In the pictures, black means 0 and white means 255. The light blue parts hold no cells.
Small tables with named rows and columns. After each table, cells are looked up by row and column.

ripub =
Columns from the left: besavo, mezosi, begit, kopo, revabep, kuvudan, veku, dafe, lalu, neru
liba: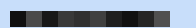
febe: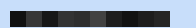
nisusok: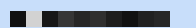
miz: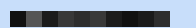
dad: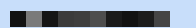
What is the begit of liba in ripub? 24
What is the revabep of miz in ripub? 45
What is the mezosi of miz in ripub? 85
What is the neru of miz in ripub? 46
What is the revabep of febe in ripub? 46
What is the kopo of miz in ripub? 56
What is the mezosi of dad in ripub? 122
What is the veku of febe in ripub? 30
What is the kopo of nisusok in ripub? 54
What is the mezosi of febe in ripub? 55
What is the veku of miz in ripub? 28
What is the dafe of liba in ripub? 17
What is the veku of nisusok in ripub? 29
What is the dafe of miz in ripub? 17
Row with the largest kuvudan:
dad

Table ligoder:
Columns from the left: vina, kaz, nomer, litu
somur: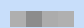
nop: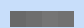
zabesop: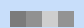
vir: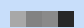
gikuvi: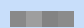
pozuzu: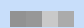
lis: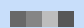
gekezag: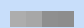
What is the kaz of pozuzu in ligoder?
151
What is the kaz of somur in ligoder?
140
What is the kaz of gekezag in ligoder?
167
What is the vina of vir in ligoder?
168
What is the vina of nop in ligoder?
105
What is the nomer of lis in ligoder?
189
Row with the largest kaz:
gekezag

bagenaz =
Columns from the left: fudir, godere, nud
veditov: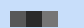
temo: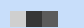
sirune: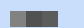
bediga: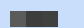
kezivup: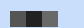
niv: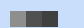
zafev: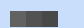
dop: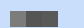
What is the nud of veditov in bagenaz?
117
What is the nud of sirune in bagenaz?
92
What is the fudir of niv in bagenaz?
142
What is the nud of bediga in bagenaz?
64
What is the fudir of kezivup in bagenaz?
85
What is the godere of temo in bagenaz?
54
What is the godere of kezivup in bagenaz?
34
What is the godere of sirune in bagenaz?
81
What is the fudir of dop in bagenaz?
124
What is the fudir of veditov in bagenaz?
88
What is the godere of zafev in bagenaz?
82

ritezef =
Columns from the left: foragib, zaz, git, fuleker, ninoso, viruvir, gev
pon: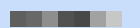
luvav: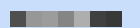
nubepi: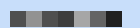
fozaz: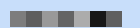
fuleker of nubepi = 61
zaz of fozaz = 94
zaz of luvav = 151
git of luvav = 156
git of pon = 142
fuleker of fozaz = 100
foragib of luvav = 79
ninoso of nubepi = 166
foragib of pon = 95
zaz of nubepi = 146
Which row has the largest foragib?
fozaz

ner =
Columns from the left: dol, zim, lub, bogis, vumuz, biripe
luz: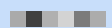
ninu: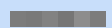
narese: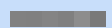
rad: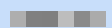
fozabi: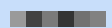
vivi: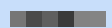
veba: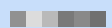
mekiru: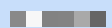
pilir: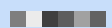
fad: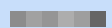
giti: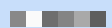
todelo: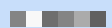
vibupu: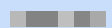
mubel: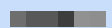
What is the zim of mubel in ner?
88
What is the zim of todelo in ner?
248
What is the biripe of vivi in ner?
132
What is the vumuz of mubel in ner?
145
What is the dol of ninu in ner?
124
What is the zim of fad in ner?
161
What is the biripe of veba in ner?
112
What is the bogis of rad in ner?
189
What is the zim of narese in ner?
128
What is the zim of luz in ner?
64

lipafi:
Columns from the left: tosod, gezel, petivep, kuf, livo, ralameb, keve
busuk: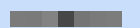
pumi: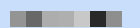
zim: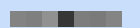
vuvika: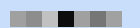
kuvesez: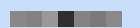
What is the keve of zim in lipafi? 132
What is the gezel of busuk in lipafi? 122
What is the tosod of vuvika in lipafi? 160
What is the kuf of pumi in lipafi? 175
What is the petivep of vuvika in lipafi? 193
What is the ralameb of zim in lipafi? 122

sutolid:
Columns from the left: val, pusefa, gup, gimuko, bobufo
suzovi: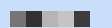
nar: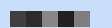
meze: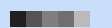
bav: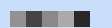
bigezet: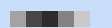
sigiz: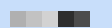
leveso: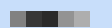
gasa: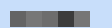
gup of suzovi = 181
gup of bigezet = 44
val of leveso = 129
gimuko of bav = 170
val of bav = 146
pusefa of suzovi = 50
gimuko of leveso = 147
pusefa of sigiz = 194
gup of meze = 127
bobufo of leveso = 174
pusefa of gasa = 119
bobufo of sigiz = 76
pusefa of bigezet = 71
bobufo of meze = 186
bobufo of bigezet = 201
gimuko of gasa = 60
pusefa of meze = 84
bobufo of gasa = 118
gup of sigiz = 210
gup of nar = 135
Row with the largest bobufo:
bigezet

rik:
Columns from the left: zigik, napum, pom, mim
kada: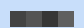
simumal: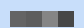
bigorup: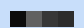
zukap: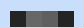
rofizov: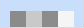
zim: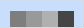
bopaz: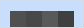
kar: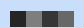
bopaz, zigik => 80
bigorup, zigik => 12
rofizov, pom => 140
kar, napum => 126
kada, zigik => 67
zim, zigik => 126
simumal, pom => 133
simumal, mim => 71
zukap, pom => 95
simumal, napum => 93
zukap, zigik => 36
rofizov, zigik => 139
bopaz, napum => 72

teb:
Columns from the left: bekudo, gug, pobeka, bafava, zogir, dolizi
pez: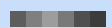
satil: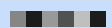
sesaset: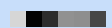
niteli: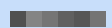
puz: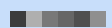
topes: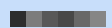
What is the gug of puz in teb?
175
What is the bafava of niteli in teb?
96
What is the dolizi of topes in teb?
134
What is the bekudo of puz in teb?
60
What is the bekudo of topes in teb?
45
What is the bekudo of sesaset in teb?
214
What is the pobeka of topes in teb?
88
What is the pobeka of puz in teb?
120
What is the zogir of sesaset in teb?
142
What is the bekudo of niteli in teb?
80
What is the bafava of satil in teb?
81
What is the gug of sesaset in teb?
3
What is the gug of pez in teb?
127
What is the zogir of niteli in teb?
86
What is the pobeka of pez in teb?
157
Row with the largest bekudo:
sesaset

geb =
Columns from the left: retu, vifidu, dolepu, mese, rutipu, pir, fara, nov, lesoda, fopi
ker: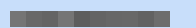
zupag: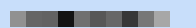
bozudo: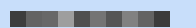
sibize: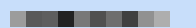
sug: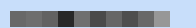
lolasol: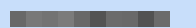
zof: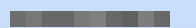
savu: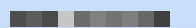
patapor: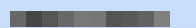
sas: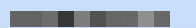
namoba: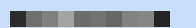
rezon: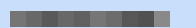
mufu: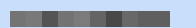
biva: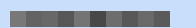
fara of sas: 102
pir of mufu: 100
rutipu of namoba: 108
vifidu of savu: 93
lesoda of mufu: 95
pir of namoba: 115
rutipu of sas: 125
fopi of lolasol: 107
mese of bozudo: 158
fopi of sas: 104
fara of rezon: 108
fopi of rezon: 137
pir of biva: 72
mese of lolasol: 123
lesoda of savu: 104
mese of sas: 55

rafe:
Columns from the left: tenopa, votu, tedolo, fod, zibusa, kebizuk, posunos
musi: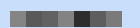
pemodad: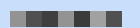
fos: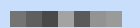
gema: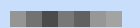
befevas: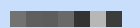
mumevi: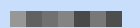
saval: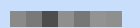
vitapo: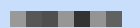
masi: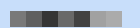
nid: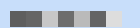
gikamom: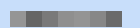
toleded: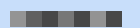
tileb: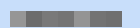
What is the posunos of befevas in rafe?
60
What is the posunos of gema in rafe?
163
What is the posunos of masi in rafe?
171
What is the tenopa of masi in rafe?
121
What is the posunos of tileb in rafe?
111
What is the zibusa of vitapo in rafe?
51
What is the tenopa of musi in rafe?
132
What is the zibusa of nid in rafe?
186
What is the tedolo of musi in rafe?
98
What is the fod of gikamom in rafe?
143
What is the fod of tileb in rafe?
116
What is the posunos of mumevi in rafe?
78

